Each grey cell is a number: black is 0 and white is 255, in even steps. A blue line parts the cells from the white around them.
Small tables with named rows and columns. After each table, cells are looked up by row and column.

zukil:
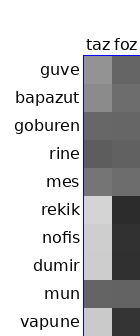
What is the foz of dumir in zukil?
48
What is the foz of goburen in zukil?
102
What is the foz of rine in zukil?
97
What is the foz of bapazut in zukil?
109
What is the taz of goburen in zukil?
103
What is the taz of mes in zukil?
117
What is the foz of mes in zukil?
109
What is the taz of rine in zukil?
93
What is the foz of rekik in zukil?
44
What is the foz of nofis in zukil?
49
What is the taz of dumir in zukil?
205
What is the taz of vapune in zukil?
202
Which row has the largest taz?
rekik

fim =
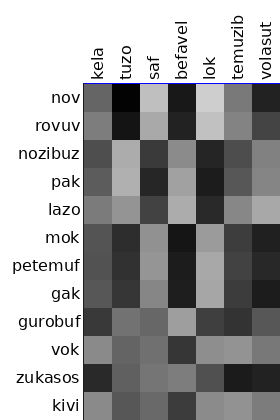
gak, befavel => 30
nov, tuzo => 3
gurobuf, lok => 63
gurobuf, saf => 103
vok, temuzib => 147
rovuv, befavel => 34
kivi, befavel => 60
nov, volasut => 34
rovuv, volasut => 68
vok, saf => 112
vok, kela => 138
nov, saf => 191
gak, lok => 166
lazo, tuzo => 148
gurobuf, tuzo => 114
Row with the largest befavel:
lazo

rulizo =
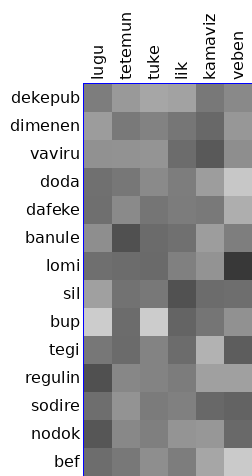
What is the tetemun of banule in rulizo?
80
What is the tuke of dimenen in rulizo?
130
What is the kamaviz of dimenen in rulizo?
104
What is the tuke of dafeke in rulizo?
117
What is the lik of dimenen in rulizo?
118
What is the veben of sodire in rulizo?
99
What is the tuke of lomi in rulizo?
106
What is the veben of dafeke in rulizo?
174
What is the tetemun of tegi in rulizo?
107
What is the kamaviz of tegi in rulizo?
178
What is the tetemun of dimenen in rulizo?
121
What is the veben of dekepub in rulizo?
137
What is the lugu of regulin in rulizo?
80
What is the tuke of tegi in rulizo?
131
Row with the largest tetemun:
dekepub

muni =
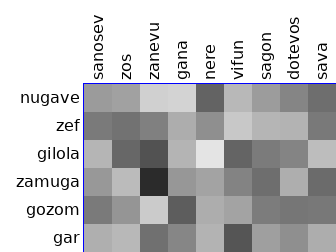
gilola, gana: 180
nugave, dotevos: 133
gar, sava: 173
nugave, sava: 110
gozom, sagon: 124
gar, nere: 179
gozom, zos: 149
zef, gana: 173
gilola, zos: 103
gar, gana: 134
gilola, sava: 189
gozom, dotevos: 118
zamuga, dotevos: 174
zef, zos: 114
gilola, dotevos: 132
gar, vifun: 85
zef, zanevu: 128
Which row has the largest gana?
nugave

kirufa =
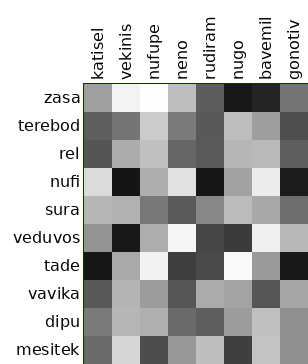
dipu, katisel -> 122
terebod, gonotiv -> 78
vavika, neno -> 86
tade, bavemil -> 154
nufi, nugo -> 162
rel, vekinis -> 172
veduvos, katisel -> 147
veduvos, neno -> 245
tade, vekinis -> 169
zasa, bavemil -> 37
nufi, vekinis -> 21
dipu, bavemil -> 191
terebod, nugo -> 189
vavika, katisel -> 88
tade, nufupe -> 242
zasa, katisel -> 159
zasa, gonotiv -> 117
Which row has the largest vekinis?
zasa

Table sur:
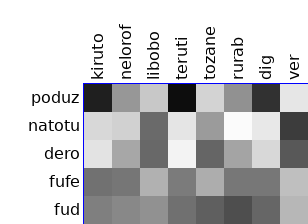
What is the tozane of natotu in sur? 155
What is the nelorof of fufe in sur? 118
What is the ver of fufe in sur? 191
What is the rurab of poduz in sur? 145
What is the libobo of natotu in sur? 106
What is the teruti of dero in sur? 243
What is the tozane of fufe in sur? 173
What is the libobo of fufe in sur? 177

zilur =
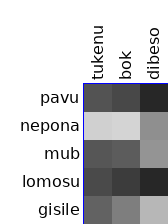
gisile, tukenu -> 98
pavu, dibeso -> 39
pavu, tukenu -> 83
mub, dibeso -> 148
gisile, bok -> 126
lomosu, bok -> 60
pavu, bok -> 72
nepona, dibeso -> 143
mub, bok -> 92
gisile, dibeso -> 183
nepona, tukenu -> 208
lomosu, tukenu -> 74
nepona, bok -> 212
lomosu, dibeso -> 39
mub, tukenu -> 86
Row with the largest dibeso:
gisile

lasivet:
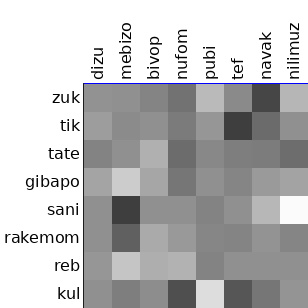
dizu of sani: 144
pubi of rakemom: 134
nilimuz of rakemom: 133
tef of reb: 144
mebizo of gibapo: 204
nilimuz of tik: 144
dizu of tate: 131
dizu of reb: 150
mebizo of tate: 144
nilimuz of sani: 251

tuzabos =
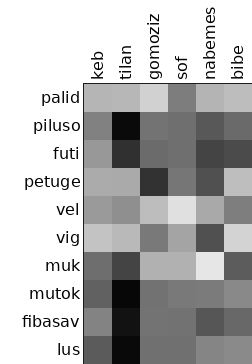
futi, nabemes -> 68
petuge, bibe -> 190
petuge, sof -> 118
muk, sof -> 177
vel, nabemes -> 169
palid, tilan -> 183
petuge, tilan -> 170
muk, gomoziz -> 177
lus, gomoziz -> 112
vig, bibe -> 211
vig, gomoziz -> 121
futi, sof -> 111
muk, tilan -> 68
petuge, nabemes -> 80
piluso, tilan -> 10
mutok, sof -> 121
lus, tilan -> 9
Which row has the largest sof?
vel

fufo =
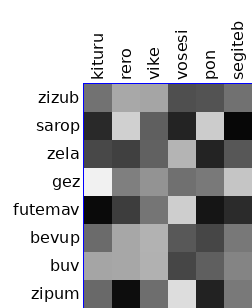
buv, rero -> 167
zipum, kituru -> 105
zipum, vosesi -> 221
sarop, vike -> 95
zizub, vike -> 165
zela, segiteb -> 87

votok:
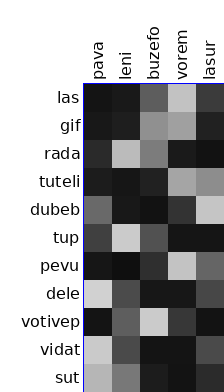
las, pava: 20
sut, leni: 120
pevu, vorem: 195
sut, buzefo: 28
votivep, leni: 94
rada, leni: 187
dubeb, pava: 105
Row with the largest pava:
dele

